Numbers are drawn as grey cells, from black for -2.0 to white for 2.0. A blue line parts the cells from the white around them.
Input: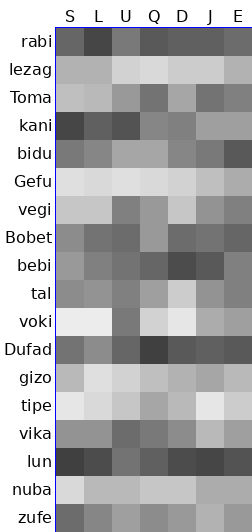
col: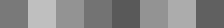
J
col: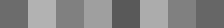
E
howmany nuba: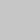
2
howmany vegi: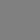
2
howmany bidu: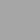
2
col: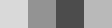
L
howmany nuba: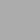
2

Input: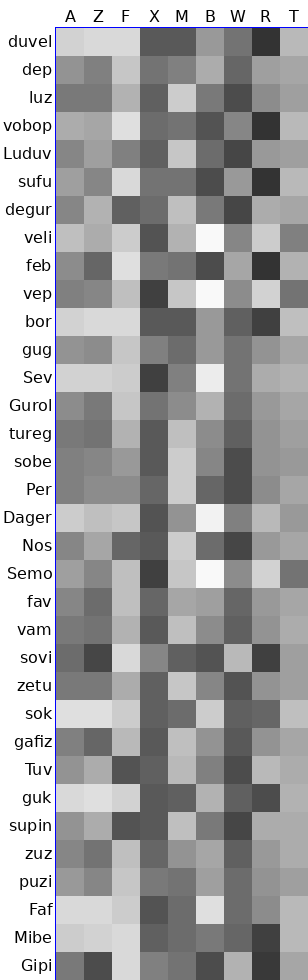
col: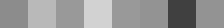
R
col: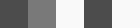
B

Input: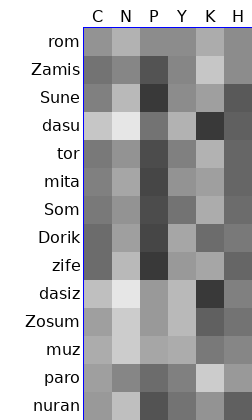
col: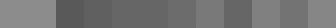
H
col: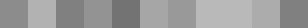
Y
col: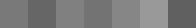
H
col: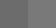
H
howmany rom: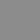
3
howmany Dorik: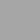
1
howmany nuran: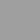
0

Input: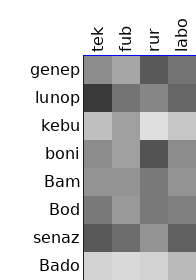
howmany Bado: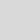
1
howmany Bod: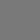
2
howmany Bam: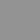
3
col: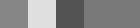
rur
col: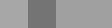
fub
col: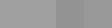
fub
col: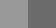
fub

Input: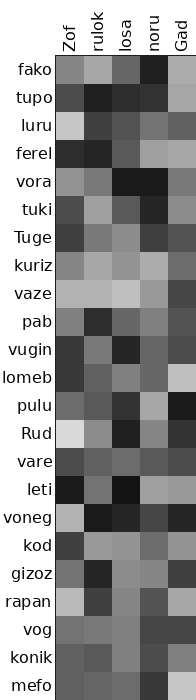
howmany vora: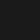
2
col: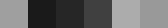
noru
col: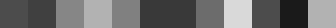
Zof
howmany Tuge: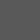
0
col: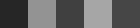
Gad

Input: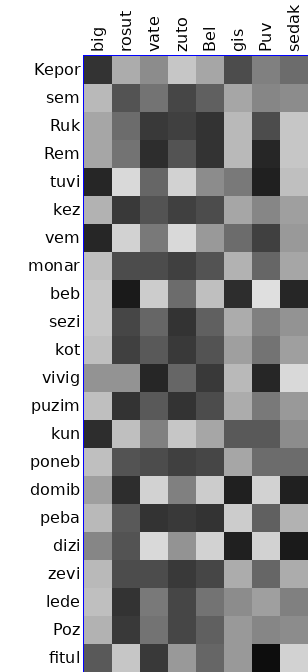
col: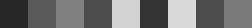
vate
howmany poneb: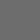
2
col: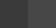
zuto
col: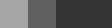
Bel
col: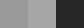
sedak

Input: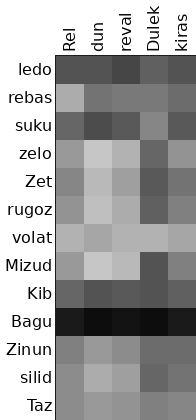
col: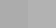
reval
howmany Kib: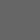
1
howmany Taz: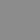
1
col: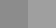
reval
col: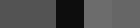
Dulek
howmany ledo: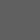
1
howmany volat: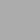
0

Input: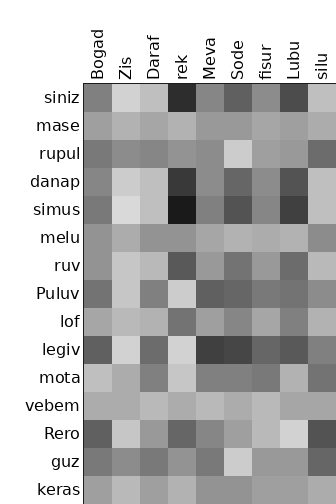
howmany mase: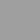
2
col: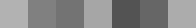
silu
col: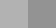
rek
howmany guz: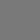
3
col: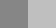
Daraf
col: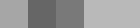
fisur

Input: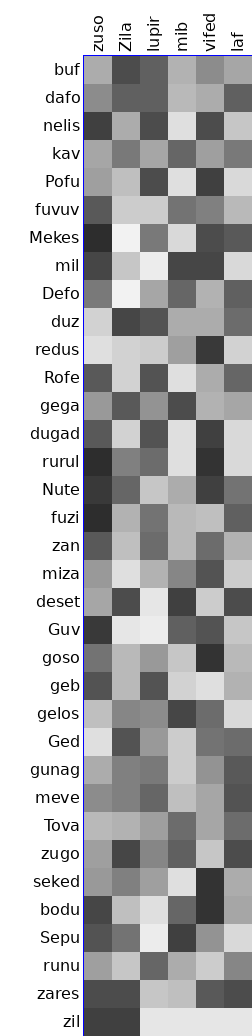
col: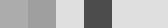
mib
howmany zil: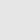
4
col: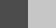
laf
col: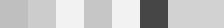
Zila
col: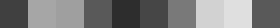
zuso
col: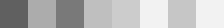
Zila
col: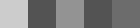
lupir

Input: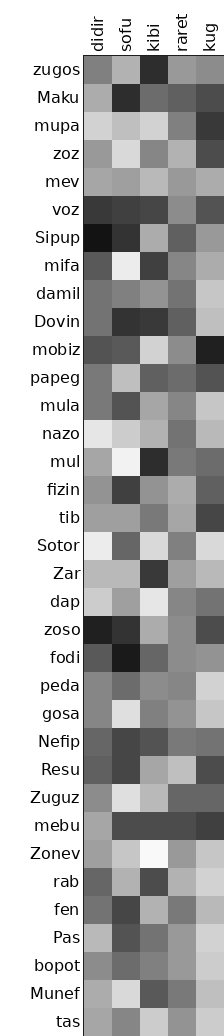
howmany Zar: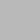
3
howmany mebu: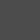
3
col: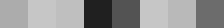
kug
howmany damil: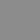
0

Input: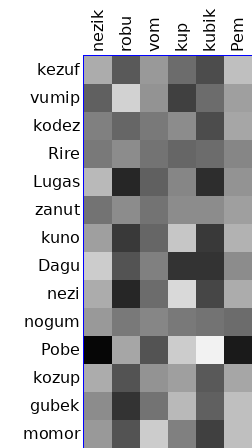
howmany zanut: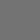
2
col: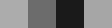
Pem
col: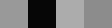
nezik

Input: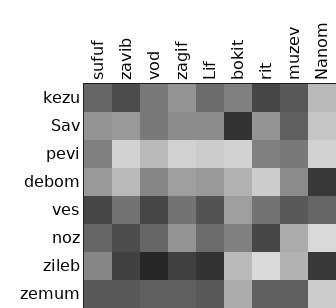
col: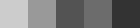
Lif
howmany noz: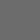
1
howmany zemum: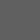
4
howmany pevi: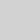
4
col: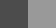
zavib

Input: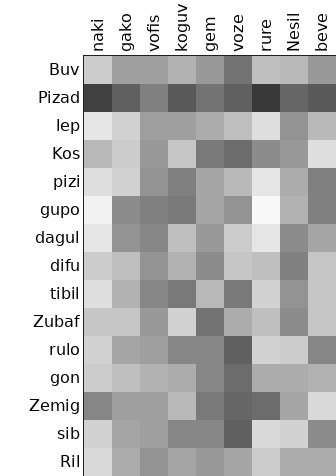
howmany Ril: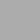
3
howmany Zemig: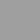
2
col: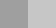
koguv
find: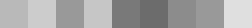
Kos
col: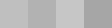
gako

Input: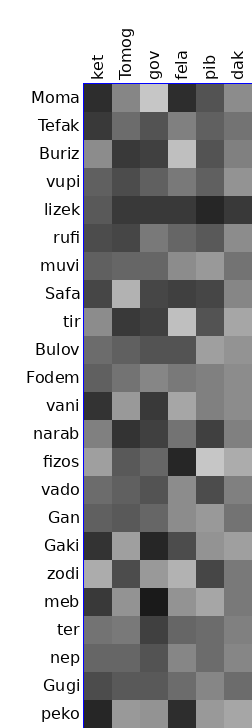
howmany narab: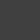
2
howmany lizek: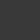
4
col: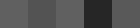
pib

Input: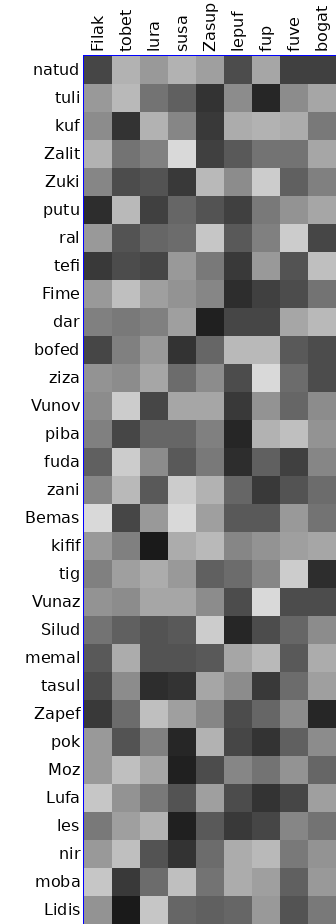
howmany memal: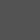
2
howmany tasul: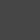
0
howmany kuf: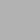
2
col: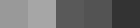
susa
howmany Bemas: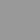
2

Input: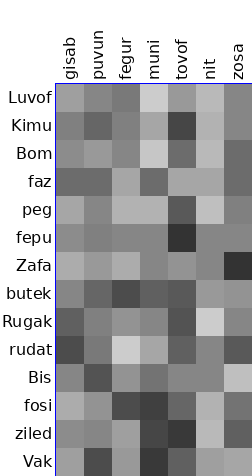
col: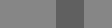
muni
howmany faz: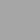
3
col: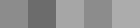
gisab

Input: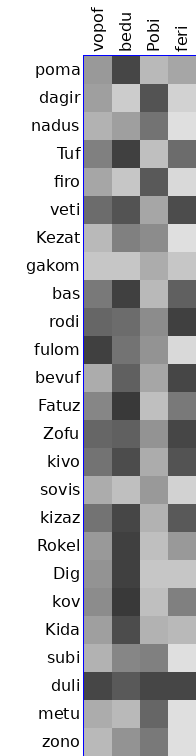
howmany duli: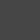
3
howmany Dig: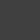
1
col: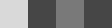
feri
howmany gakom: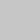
3

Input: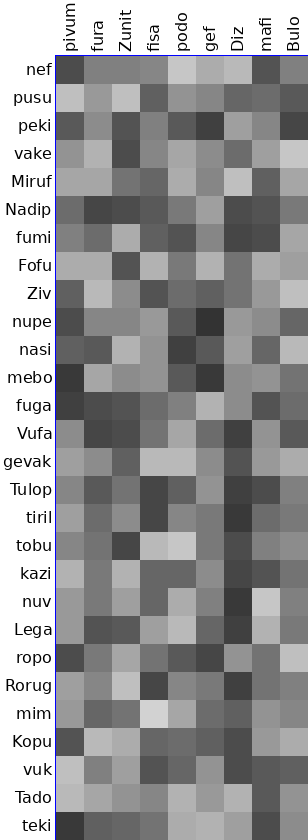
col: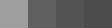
mafi
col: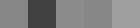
gef

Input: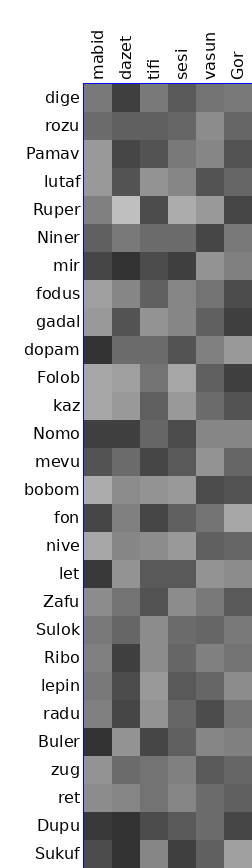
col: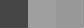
mabid
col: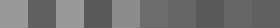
sesi
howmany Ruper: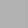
0
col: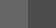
vasun
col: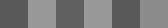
sesi
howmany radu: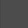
1

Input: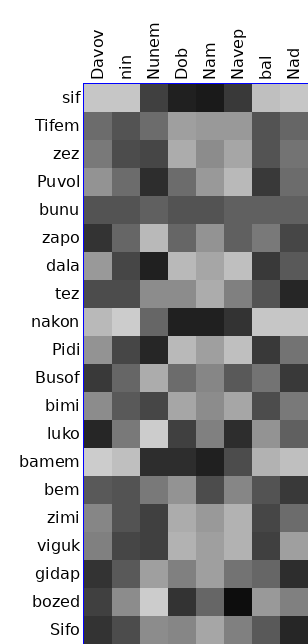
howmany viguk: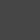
1
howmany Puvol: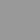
1
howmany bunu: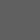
4
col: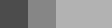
Navep
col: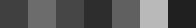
Nunem

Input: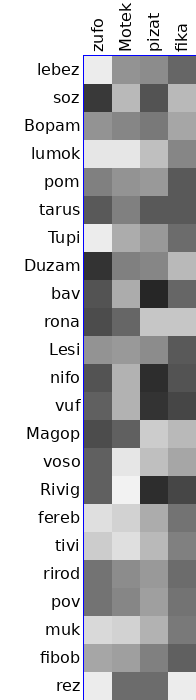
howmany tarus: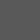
3
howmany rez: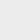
2
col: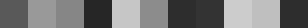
pizat
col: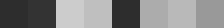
pizat
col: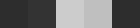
pizat
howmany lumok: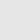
2
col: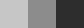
pizat

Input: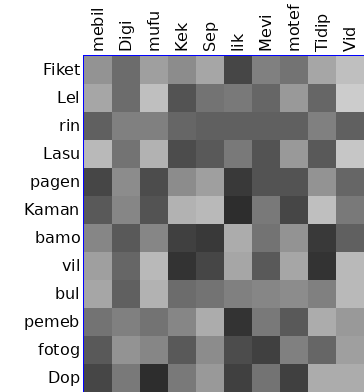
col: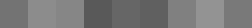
Digi
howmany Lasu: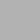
1
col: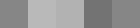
mufu
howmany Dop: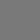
2
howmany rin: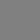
3
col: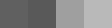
Sep
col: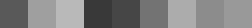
Sep

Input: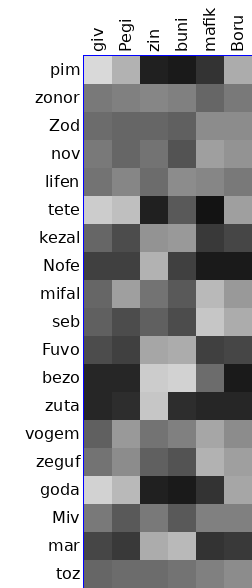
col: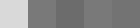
giv
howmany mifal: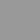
1
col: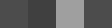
Pegi
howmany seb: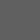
2
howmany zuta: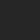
3
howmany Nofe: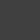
3

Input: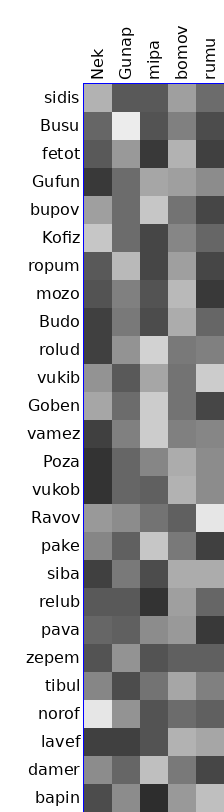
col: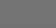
bomov
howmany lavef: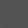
1
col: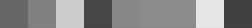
rumu
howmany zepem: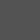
2

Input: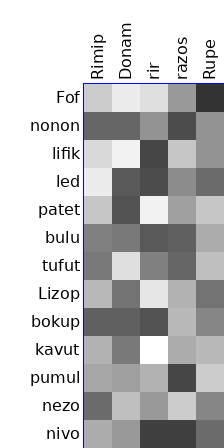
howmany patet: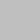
0
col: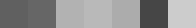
razos
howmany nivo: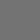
0
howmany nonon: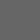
2

